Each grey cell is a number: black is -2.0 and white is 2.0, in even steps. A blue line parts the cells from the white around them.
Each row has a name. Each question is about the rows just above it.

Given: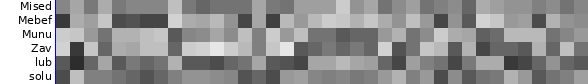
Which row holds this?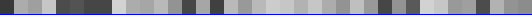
Mebef
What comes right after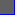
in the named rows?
[-0.3]
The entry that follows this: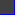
[0.9]
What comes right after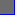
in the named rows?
[0.9]

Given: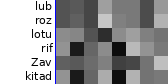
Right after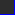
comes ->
[0.2]
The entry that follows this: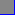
[-0.7]
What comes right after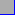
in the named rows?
[-1.8]
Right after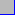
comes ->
[0.3]
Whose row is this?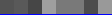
lub

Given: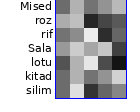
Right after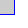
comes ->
[0.6]
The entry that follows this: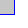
[-1.0]

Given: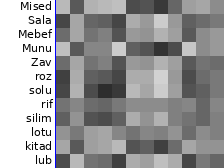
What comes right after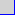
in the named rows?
[0.4]
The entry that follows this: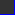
[-0.8]
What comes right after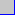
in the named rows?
[0.2]

